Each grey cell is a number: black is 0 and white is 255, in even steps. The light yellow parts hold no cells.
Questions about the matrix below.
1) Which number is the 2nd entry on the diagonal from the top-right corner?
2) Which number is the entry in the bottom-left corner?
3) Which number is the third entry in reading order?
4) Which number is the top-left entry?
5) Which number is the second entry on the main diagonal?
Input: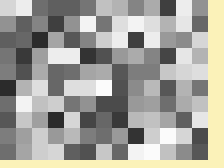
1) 230
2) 110
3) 110
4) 214
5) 95

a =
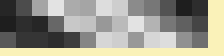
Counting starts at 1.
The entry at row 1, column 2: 76
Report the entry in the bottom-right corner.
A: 111
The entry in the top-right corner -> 45
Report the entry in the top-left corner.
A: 38
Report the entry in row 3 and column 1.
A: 88
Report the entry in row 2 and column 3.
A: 38
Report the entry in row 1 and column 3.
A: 165
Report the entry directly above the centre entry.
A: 221

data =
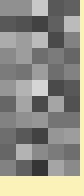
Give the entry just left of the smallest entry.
96
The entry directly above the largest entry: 157
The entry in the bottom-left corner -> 130
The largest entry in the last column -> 187
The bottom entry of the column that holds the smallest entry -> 53
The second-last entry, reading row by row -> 165
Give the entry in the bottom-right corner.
138
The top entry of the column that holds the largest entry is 200
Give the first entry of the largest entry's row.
150
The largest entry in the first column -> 172
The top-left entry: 144
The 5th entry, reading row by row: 96
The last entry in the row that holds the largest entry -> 88
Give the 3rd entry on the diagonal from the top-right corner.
187

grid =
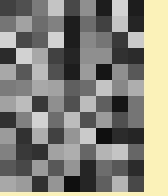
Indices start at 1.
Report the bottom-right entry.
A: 72
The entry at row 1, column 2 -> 80
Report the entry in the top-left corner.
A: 65
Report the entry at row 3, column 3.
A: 95
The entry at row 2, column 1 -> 117
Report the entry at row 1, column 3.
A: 123
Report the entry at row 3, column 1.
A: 210
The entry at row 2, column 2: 162
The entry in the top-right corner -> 29
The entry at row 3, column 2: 72

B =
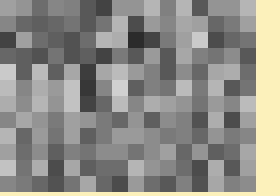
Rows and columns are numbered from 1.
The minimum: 42
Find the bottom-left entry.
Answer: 134
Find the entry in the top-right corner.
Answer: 180
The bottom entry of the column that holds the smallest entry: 153
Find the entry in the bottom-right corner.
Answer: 140
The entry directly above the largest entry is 187
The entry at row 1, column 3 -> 109
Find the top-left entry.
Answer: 159
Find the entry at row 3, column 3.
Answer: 109
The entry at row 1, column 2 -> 147
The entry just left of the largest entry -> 134
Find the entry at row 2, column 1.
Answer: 134
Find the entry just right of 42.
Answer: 67
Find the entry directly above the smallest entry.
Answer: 75
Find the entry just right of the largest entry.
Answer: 95
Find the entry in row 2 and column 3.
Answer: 95
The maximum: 208
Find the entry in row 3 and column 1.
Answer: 67
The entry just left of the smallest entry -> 173
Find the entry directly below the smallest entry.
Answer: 87

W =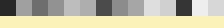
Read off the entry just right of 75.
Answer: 140
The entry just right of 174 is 75
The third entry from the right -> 53
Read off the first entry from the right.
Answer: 215

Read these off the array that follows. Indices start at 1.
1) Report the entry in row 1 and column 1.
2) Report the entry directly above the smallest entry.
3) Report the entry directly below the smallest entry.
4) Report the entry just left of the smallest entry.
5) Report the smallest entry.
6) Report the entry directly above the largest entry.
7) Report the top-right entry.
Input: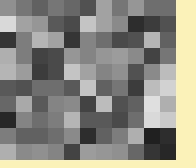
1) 144
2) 217
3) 53
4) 175
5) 32
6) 188
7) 110
